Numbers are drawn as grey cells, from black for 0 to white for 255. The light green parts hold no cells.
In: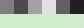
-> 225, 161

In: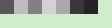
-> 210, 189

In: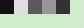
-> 223, 151

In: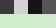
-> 209, 85

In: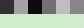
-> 190, 162

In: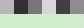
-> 215, 184

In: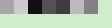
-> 203, 187

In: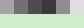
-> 222, 164

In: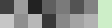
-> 198, 184

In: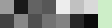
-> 237, 217
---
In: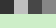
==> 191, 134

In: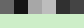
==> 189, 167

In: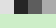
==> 224, 171

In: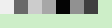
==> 239, 204

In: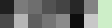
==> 200, 182

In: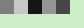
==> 199, 149

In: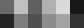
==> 218, 191

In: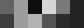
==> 215, 178
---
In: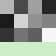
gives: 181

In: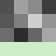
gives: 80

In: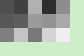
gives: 79

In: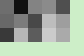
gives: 110

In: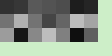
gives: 49

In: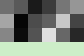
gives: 111

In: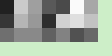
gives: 33

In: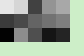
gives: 230

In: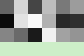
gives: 100
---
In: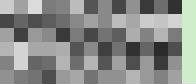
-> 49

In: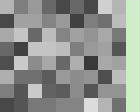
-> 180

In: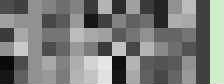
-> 64

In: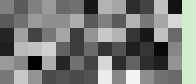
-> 17

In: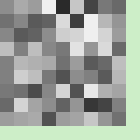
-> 105

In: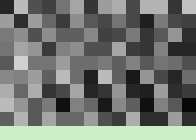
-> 193

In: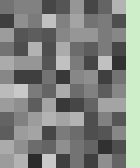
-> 179

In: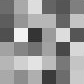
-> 127

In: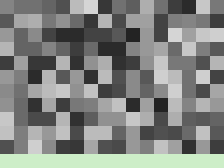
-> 120
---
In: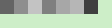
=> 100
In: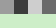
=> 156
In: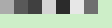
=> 171
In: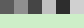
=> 92
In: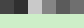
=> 68
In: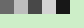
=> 105
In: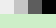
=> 238
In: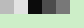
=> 187
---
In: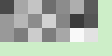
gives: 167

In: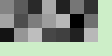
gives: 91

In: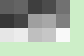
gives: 100

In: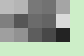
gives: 181

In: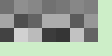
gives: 143

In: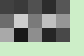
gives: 58
